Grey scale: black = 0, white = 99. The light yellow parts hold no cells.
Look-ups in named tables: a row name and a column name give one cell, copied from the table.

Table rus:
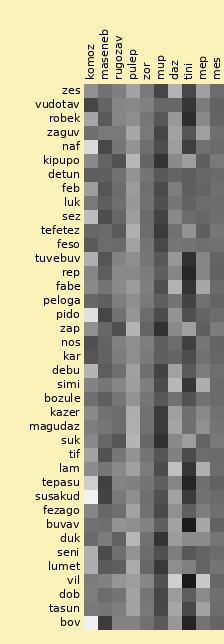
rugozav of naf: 46
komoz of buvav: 44
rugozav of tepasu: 51
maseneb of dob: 42
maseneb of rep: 36
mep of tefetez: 37
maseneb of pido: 27
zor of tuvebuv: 46
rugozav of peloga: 49
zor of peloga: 47
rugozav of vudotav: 52
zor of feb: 43
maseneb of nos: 39

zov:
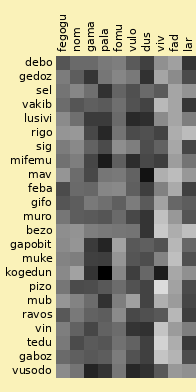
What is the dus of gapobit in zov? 37
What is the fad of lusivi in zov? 64
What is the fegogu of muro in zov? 46
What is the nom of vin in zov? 38
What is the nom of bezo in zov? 57
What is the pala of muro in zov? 33
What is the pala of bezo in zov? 47
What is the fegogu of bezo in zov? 55
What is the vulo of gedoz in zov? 47
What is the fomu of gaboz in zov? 48
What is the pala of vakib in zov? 35
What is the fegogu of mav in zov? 58
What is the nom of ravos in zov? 47
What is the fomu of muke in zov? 58
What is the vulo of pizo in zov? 32
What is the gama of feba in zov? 40
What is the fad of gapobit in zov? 71
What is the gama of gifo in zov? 47
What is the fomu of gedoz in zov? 52
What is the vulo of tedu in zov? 38
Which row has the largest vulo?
mub

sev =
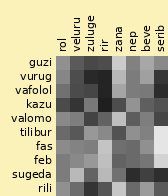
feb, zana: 38
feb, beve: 46
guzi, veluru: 35
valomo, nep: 36
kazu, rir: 12
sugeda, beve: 25
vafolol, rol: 44
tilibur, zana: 32
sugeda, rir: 72
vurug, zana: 71
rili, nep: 41
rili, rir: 33
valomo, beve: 49
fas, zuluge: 49
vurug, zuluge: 16
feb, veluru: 53
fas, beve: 56
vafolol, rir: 14
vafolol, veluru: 29
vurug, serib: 21

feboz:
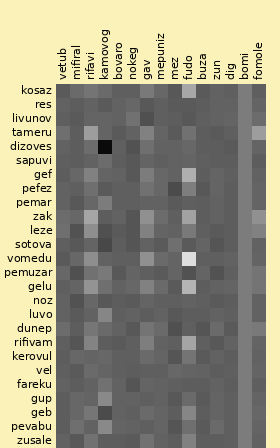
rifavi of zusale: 44
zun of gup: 39
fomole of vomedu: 39
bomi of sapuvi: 48
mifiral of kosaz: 41
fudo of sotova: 35
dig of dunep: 35
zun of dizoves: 36
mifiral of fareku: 36
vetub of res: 38
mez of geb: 36
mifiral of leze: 32
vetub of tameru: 43
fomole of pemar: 39
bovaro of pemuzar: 34
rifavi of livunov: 39

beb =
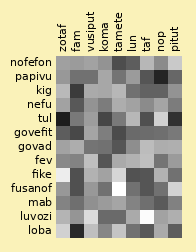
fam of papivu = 44
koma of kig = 65
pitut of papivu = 40
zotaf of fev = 53
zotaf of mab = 51
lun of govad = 55
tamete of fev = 66
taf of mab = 43
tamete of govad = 33
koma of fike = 63
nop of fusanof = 44
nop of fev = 45
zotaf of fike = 92
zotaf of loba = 81
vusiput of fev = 74

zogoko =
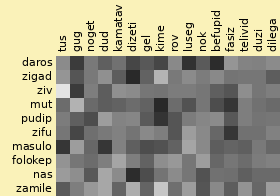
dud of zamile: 65
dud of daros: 37
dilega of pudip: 46
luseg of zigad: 54
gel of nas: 30
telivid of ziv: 55
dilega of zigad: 36
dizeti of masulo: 37
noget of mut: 41
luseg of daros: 19
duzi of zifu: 44
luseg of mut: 32
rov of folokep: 59
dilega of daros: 54
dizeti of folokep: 49
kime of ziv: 45
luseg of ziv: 48
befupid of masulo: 36
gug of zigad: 33
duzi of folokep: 48

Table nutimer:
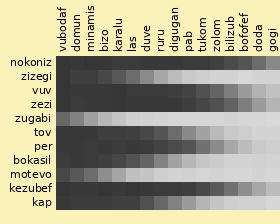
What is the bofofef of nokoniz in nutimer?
33
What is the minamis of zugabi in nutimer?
62
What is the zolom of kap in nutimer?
76
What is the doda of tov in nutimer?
82
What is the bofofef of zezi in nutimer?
49
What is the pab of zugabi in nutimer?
83
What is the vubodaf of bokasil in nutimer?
23

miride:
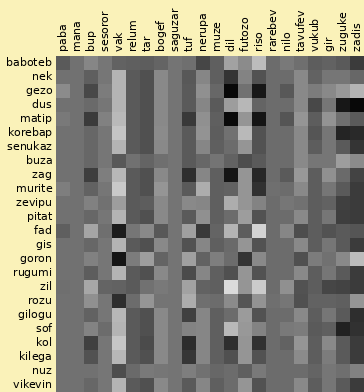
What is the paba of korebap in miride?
44
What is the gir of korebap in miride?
46
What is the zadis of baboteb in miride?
23
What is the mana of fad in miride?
44
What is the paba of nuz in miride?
44
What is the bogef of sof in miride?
53
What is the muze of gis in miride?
37
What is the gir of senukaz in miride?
46
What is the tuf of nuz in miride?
49
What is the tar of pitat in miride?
31
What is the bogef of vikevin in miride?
53
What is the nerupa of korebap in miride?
57
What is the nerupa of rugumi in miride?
52
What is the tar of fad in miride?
53
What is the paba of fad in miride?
37
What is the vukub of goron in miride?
48
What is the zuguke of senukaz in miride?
35
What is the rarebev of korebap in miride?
42
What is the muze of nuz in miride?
40

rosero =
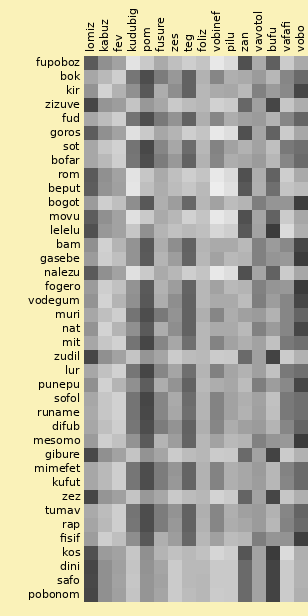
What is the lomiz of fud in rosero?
65
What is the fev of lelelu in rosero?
63
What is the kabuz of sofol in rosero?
77
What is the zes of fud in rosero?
57
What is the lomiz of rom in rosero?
35
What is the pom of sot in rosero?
28
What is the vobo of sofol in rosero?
43
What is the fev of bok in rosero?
80
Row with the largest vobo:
beput

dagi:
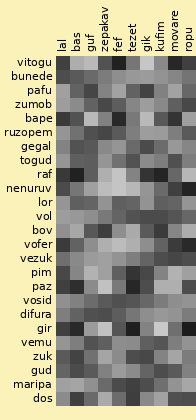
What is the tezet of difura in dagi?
46
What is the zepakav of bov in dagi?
24
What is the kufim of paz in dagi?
68
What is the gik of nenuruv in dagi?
58
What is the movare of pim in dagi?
69
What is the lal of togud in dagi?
58
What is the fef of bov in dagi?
55
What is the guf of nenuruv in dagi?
62
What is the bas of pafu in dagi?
38
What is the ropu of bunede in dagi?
45
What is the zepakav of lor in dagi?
57
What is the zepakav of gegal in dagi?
53
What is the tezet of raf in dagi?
51
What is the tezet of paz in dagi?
15

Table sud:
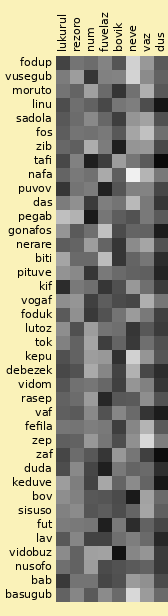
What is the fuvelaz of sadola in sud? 40
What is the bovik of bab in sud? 31
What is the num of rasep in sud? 60
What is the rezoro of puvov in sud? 45
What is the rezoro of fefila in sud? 45
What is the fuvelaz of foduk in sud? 32
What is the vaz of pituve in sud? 37
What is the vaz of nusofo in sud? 38
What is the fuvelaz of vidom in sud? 40
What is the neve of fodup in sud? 81
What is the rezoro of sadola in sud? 42
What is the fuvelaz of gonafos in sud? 75
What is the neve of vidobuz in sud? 52
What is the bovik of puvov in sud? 33
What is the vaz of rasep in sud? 55
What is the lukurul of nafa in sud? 39
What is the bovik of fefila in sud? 24
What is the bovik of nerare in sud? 21
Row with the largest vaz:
zep

